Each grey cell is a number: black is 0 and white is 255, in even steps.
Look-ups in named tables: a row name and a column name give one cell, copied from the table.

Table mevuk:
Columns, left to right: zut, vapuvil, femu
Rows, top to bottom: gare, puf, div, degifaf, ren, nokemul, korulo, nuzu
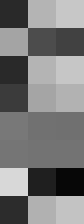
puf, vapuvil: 76
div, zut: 41
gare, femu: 199
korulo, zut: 216
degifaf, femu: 178
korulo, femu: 7
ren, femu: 112
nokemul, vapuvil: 115
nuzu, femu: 195
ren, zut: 120
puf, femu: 65
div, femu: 198
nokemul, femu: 115
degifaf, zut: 59
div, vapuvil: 180
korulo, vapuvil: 31
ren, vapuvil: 113
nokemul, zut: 117

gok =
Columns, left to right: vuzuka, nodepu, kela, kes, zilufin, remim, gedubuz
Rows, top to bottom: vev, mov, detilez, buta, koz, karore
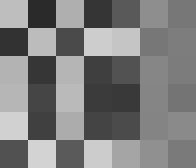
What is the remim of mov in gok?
119
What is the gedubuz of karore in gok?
122
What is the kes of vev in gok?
53
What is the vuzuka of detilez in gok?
179
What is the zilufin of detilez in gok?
82
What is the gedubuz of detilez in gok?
124
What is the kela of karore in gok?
90

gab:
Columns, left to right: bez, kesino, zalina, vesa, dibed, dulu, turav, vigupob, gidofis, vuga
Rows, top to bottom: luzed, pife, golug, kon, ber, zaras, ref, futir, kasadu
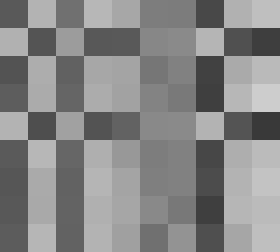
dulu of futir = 137
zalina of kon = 101
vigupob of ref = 76
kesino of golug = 173
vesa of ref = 181
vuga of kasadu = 191
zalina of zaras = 102
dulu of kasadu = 112
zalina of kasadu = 98
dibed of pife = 89
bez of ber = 179
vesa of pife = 88
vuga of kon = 205
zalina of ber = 161
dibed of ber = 98
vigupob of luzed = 72
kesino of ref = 170
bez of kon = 93
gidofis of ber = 84

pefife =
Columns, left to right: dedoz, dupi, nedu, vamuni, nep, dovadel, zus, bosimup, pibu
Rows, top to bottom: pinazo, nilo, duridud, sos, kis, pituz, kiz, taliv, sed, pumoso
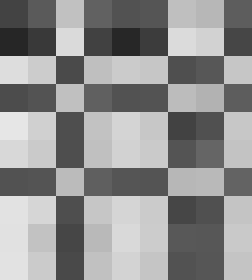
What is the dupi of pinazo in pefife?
90
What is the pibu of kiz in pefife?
99
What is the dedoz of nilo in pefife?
38
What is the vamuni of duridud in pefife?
191
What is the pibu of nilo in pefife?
70
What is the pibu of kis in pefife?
199
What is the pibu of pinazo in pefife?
93
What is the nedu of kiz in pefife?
187
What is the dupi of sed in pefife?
194
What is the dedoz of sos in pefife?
76
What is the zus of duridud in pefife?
79
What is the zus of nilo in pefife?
219
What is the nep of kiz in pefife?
85
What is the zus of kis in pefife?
66
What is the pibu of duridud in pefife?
198
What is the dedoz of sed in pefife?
225
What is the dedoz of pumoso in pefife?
226
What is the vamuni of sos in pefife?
96
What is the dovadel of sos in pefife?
83
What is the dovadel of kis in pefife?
199
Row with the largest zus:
nilo

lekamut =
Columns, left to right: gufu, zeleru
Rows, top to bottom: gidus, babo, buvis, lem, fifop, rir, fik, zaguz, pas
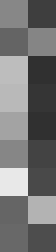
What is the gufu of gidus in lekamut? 135
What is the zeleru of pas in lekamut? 77
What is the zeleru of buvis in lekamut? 48
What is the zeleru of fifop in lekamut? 48
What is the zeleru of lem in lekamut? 53
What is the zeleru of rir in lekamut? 67
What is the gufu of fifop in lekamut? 163
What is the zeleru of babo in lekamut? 133
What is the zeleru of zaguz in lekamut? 179
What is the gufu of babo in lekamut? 100
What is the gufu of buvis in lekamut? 189
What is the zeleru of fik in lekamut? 73
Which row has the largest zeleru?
zaguz

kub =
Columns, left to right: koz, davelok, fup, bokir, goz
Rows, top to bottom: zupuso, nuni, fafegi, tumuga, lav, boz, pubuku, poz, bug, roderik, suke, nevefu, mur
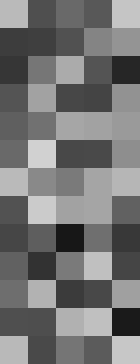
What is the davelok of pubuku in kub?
137
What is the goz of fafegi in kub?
38
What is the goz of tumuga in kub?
146
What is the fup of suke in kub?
59
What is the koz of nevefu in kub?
79
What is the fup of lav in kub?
166
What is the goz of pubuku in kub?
182
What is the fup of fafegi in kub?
171
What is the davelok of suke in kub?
178
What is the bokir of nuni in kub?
132
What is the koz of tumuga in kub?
84
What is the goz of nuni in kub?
148
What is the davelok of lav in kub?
113
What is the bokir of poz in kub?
165
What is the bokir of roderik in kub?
192
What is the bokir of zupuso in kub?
88
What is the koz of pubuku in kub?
186
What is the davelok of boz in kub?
209
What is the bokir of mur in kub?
91

